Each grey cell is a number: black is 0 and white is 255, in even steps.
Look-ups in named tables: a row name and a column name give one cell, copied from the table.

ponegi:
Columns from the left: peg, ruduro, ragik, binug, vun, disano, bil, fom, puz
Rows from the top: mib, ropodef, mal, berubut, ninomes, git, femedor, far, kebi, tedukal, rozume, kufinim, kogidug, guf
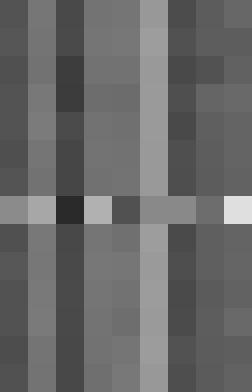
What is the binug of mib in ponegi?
115
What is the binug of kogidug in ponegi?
114
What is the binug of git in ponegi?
115
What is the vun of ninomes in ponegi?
112
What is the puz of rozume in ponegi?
98
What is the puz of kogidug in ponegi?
94

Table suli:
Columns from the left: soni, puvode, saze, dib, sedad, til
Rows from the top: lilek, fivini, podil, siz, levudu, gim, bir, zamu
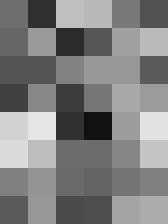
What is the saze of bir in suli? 107
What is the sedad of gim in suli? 133
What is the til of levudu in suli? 226
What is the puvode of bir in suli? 148
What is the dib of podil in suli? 151
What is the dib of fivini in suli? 87
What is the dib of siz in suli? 118
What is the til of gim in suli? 196
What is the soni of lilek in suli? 111

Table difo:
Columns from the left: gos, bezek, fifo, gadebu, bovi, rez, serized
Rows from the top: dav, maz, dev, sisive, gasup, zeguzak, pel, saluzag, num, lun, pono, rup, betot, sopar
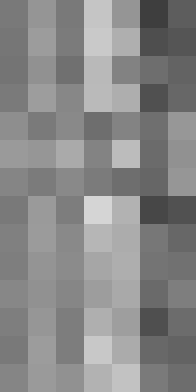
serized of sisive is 103
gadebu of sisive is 186
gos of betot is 121
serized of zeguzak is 145
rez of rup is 79
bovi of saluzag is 178
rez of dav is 62
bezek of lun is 148
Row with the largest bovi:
sopar

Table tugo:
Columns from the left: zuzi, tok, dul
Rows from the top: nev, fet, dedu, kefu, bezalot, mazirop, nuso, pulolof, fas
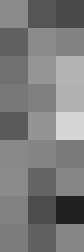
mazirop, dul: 121
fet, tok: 139
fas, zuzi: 124
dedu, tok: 149
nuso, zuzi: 139
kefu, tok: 127
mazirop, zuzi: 137
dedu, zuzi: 113
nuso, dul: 135
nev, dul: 73
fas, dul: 134
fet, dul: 131
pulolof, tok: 76
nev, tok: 85
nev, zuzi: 138
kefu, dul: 177
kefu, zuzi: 119
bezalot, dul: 214
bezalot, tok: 148
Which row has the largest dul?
bezalot

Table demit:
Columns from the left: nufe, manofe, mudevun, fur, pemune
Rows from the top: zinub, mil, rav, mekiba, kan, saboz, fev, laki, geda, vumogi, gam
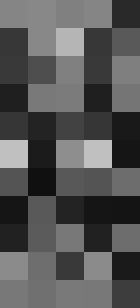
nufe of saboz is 192
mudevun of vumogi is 57
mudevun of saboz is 142
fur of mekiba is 31
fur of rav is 57
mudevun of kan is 66
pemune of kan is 25
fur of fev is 84
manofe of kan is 35
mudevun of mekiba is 123
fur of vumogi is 139
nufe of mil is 55
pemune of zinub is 41
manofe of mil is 136
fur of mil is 55
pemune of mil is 89
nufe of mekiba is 31
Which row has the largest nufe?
saboz

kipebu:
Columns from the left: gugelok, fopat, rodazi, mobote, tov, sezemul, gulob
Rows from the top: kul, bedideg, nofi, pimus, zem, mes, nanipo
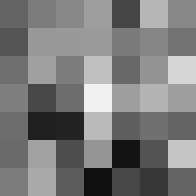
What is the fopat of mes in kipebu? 162
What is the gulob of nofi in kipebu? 214
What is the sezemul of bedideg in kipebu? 134
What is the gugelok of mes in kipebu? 106
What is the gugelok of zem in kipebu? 109
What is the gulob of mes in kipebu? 198
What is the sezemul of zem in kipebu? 112
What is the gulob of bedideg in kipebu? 114
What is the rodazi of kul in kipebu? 135
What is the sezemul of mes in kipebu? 83
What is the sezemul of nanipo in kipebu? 54
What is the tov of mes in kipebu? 20
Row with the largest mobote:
pimus

